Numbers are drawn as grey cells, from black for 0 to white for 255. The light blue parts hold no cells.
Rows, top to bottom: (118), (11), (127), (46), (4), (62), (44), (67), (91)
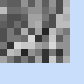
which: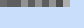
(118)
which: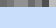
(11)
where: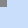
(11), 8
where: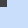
(67), 1

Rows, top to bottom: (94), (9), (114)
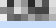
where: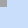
(114), 5
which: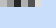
(94)

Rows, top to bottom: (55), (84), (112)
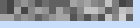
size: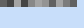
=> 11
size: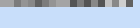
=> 19
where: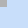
(84), 19
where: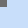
(55), 7
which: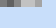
(84)
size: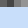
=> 4

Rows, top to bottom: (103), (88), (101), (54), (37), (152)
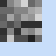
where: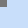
(101), 3
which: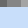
(88)
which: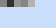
(37)
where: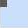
(101), 1
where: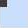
(152), 1
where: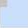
(152), 2
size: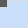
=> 1

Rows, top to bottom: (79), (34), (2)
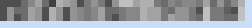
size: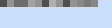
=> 14
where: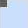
(34), 33
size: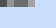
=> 5
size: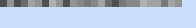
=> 26
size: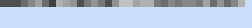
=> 35
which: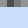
(79)

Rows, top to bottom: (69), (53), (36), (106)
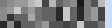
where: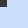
(36), 2
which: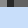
(106)
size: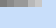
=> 6
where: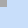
(36), 5
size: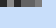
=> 6
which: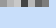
(69)
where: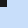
(69), 12

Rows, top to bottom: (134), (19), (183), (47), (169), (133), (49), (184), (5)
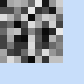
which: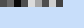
(47)
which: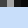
(133)
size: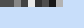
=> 9
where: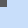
(133), 6
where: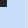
(169), 8
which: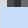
(49)

